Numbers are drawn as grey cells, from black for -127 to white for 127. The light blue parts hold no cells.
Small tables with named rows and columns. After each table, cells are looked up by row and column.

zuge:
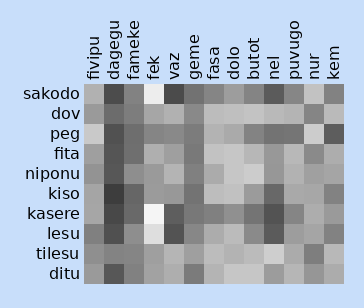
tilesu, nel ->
78
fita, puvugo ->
56
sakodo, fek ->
109
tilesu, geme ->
31
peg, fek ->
5
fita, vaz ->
31
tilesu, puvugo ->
43
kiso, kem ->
2
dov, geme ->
9
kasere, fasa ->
0
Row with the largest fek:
kasere

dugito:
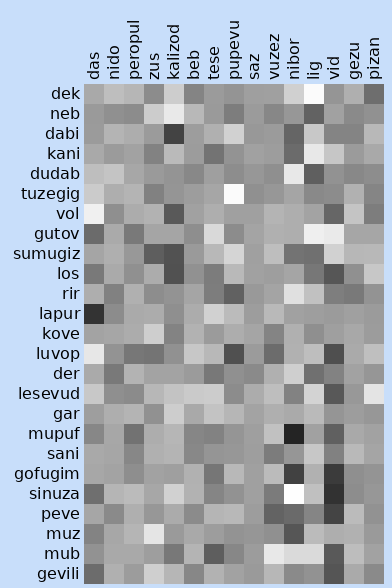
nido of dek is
62
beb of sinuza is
50
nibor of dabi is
-26
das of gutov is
-20
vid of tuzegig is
12
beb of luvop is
71
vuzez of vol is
52
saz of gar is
35
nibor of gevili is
10
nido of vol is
15
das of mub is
18
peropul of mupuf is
-13
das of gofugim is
39
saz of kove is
37
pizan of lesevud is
100
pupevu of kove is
45
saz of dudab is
23
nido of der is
-6
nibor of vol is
46
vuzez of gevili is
55

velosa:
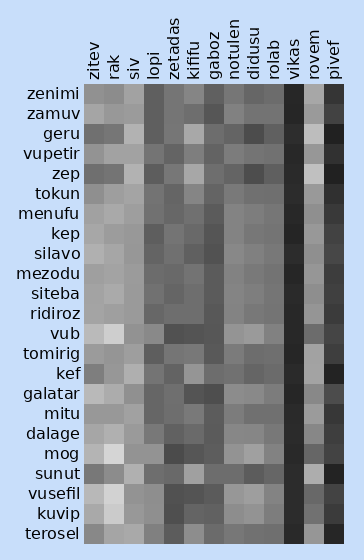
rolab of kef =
-20
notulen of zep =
-27
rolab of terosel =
-16
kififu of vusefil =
-43
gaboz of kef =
-18
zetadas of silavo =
-15
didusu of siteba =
-1
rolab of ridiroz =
-11

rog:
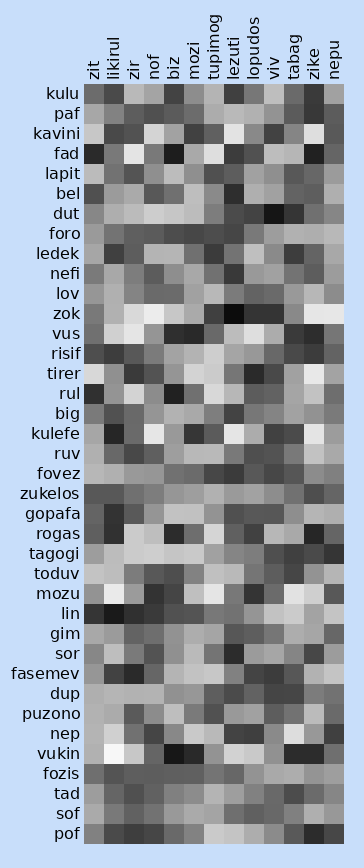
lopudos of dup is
-29
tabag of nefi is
-12
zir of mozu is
27
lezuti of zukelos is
26
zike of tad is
-20
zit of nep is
52
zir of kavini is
-45
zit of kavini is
71
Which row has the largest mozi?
tirer

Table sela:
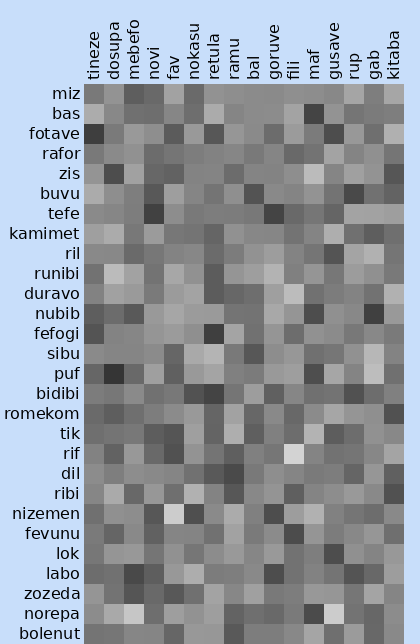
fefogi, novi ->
21
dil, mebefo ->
13
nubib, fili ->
21
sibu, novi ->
11
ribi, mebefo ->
-23
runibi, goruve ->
51
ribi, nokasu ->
49
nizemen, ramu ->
43
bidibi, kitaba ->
0

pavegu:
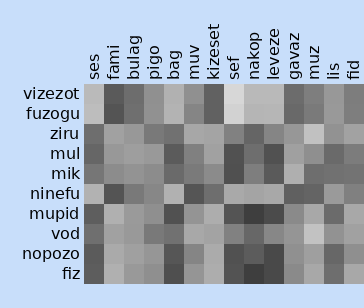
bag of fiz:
-48
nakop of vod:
-24
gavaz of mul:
32
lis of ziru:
18
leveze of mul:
-46
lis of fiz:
-17
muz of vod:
66
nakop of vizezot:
57
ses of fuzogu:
61
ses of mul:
-25
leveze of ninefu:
40
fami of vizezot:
-37
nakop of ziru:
-26

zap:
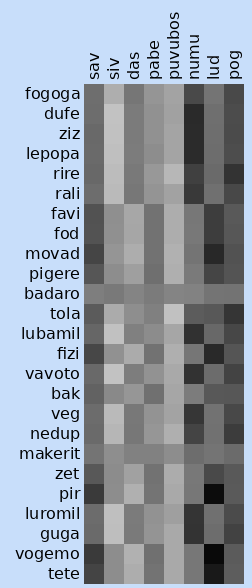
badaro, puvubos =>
4
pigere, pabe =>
-16
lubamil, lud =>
-23
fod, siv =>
16
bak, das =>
22
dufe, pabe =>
17
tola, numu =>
-35

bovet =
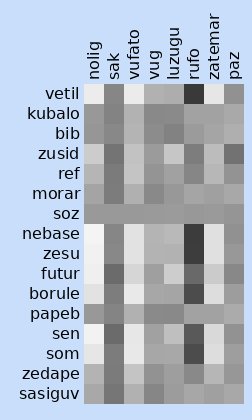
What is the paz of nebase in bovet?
17
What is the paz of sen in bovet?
18
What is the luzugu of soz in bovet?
27
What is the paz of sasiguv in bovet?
40
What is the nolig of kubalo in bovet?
24
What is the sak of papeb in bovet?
4
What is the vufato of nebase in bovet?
98
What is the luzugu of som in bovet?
40
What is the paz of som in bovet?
30
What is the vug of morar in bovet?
9
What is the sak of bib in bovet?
8
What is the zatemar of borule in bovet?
93

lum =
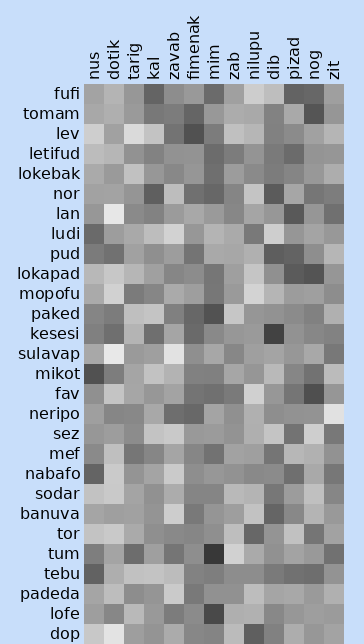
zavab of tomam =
-3
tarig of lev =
90
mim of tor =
15
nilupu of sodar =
52
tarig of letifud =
18
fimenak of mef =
6
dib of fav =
23
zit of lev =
53
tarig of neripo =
8
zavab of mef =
37
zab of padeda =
17
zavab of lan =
27
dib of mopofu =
53
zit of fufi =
31
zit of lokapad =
22
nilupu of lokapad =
69
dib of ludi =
78

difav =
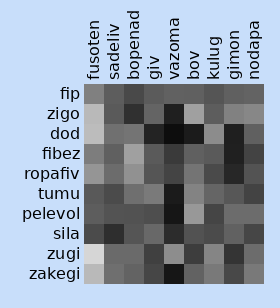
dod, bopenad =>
-11
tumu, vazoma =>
-100
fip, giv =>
-36
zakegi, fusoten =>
57
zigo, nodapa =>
7
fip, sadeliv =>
-34
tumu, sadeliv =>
-52
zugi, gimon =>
-75
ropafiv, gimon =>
-88
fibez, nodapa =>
-60
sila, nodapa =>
-57
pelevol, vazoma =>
-105

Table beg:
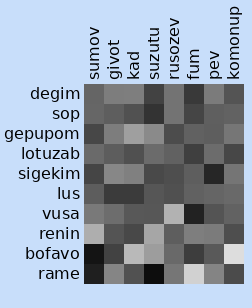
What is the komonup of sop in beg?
-29
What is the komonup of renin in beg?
-49
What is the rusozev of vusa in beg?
50
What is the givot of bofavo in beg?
-61
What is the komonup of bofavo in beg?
93
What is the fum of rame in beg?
81
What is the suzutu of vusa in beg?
-40
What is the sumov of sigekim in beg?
-58
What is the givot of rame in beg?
5
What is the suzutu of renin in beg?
38
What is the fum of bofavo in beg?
-66
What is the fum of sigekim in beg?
-33
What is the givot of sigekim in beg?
7
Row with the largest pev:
rame

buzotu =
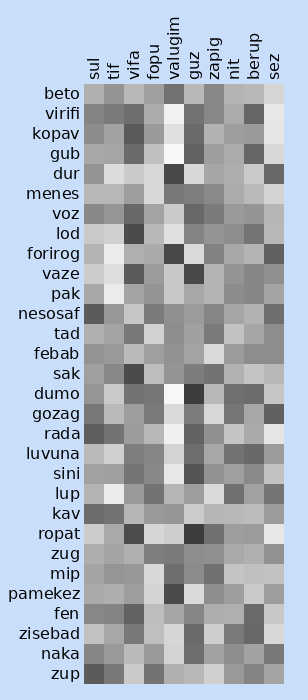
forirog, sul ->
52
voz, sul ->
8
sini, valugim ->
103
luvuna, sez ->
27
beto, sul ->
47
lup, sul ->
51
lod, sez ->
56
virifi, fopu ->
44
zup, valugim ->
48
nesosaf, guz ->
27

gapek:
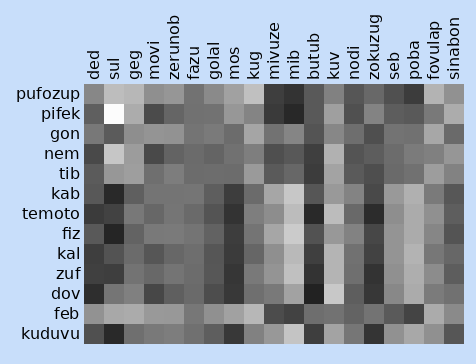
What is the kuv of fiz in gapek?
24
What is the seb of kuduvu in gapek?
17
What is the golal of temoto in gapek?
-43
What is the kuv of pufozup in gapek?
1
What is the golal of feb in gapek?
16
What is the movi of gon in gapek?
20
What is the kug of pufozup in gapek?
64
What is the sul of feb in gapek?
40
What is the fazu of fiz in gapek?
-11
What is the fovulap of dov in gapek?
-4

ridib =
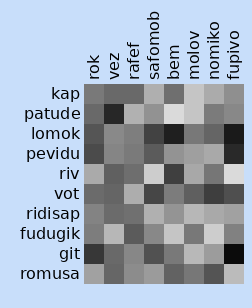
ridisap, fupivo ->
33
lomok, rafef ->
-1
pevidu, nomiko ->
41
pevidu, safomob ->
-36
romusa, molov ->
-8
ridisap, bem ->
20
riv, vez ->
-31
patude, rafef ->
49
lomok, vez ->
9
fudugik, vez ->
55
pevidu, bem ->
19
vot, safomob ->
-57
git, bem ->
-6
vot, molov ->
-32
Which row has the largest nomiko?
fudugik

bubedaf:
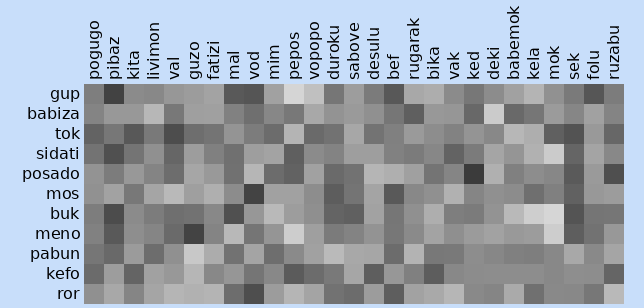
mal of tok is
20
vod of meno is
-10
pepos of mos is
33
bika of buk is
46
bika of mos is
16
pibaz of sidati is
-47
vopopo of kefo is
-19
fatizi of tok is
-11
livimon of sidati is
16
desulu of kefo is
-33
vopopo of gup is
64
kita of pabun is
27
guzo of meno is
-60
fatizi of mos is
47
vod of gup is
-42
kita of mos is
-7
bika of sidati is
7
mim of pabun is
-17
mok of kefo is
8
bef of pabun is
-19
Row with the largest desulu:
posado

